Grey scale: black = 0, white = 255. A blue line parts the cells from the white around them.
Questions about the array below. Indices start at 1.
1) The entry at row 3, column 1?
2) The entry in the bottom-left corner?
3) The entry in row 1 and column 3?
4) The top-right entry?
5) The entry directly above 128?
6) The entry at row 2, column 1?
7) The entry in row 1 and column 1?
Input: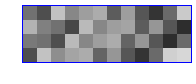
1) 121
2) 78
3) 194
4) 202
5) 78
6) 178
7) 113

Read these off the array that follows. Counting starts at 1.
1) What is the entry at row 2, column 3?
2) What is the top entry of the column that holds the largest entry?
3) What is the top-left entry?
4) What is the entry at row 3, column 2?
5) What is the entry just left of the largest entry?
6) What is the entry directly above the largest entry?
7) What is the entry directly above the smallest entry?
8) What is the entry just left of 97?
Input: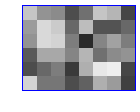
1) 203
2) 181
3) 197
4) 217
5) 232
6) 139
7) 189
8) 77

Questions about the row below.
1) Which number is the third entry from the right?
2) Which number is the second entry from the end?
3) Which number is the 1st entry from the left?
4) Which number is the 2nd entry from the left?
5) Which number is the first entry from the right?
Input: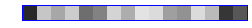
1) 186
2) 54
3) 41
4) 198
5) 87

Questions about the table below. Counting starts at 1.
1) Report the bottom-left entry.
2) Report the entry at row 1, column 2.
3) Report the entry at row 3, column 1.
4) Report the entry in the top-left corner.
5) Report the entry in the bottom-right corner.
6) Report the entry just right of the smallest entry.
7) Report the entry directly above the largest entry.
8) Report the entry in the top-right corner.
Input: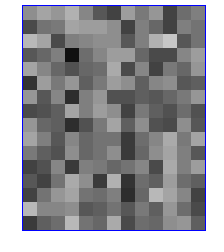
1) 58
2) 164
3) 184
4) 142
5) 95
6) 109
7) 66
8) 127

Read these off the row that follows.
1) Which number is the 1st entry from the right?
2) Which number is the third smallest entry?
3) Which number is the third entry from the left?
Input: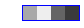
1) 59
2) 168
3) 101

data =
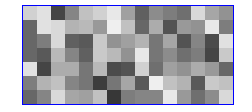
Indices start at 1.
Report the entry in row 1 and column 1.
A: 209
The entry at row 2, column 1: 103
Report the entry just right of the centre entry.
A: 232
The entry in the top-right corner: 146
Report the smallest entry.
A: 55
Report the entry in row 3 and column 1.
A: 103
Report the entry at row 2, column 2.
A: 225
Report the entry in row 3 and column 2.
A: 125
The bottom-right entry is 217
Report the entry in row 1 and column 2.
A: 225
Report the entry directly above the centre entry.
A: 160
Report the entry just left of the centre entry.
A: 185
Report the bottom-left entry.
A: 103
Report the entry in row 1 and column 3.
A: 69
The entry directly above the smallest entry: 118
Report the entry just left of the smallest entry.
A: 193
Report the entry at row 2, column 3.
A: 217
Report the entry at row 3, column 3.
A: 217
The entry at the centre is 146

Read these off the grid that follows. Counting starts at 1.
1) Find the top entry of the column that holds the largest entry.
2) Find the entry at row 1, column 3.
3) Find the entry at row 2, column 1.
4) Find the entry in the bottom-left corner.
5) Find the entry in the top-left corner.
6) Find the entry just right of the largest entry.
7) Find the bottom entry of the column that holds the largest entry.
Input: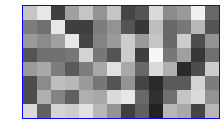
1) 218
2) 63
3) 125
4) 218
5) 197
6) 119
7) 34

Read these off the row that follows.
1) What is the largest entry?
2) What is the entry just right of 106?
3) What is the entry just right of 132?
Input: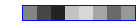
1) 215
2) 152
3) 70
